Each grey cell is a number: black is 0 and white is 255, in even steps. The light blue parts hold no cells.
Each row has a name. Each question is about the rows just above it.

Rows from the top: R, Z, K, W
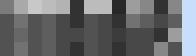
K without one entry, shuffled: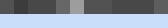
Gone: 50
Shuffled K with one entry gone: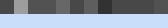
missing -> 60
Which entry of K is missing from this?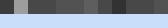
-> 103
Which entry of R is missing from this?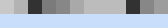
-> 40
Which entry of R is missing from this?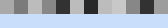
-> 179

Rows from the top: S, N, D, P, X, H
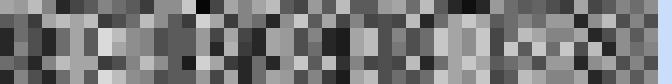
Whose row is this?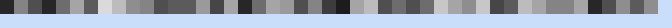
H
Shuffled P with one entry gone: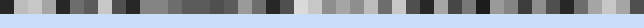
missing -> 177
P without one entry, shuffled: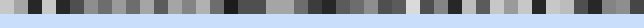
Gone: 120
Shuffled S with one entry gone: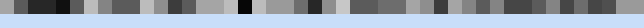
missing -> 100
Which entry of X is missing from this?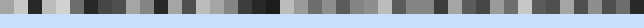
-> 49

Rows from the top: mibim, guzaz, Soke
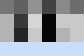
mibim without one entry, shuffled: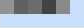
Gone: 118
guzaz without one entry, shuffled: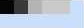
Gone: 213

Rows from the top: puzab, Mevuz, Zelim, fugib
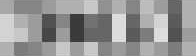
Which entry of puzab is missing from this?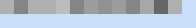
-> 199
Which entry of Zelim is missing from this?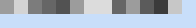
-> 71
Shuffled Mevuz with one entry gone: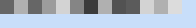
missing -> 114
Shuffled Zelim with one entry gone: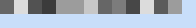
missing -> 211
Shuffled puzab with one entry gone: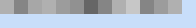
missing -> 188
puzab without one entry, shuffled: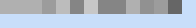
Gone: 167
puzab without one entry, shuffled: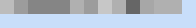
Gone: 145

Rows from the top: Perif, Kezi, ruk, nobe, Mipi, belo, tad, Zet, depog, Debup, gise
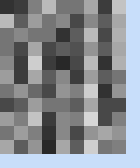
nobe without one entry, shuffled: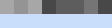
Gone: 81
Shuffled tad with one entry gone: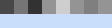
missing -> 105

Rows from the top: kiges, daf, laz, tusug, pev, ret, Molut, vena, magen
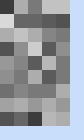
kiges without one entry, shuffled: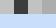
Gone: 121
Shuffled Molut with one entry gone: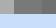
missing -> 133
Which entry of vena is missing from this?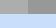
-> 162

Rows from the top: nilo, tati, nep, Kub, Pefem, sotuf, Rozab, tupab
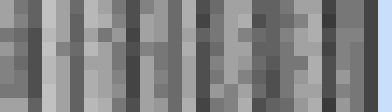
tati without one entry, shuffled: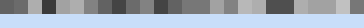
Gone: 152
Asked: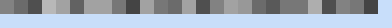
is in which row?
Pefem
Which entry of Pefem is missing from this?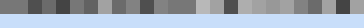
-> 89
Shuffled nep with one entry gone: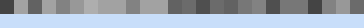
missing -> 184
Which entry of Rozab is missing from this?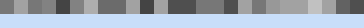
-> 141

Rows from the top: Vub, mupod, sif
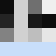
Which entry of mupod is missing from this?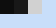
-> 36
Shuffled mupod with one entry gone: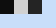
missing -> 24

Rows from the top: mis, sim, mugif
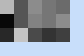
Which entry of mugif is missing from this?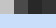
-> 63
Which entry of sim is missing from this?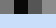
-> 130
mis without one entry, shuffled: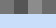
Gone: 184

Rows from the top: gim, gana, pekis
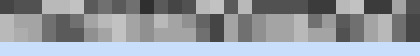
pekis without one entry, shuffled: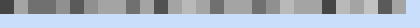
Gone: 173
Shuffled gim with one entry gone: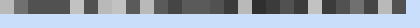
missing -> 164
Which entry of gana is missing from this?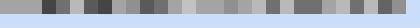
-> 154
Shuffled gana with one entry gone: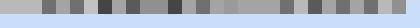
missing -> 100

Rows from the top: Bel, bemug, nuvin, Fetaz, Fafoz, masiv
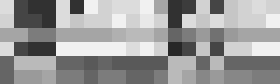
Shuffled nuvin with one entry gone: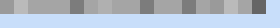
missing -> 113
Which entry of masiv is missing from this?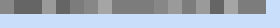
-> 186
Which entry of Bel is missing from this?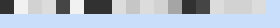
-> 60
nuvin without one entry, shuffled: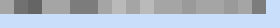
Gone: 176
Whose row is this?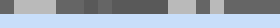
Fafoz
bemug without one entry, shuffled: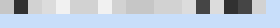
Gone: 232

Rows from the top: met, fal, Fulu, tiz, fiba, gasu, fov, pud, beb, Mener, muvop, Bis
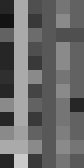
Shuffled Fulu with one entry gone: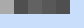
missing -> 108
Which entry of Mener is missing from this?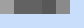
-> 126
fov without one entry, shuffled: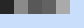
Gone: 68

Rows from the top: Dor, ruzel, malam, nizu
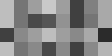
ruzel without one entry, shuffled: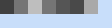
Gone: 146
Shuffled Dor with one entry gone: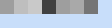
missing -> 128
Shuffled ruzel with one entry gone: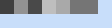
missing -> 85

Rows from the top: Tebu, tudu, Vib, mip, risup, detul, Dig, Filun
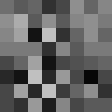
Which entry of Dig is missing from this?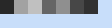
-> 59
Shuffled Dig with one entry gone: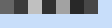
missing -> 143
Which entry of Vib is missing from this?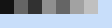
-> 134
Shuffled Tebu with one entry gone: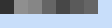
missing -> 111
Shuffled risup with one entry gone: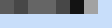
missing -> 81
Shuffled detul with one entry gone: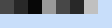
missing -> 19
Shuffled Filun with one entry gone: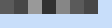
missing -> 29

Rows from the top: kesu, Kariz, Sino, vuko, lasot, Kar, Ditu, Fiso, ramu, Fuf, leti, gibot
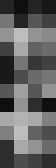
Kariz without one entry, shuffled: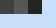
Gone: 118
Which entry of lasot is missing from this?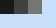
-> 55
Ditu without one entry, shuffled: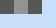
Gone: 159
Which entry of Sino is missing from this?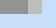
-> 137

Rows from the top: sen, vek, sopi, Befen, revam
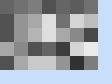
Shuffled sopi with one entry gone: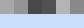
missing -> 222
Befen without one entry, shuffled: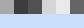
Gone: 137
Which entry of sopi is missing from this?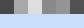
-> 180
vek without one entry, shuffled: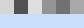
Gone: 189
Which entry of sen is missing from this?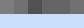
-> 92
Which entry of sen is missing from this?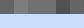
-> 92
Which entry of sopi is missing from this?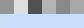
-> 72

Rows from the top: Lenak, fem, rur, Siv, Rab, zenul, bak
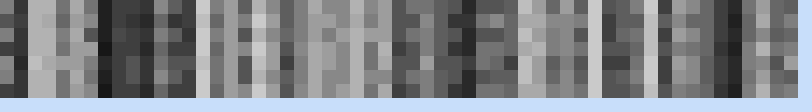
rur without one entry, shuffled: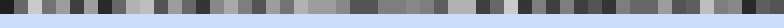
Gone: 73
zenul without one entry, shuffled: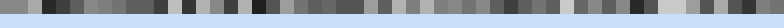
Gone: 146

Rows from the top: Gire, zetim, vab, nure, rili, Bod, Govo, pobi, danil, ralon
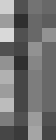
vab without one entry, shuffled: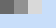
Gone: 81
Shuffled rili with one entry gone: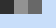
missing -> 134
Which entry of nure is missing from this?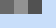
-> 70
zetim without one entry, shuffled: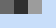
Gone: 93
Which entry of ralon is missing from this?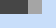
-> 58
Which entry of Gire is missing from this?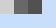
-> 115

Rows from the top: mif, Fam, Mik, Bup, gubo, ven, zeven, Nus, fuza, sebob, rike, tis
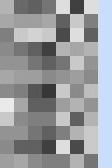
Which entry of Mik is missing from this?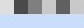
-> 211
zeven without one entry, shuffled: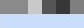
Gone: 189
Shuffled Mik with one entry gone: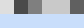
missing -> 211
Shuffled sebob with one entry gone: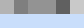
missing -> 117
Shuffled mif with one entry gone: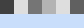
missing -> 105

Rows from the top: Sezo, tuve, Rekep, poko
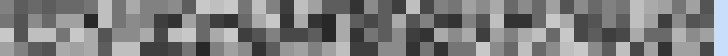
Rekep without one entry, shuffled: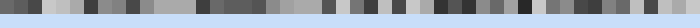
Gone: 180
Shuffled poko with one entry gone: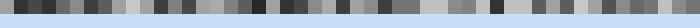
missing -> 151

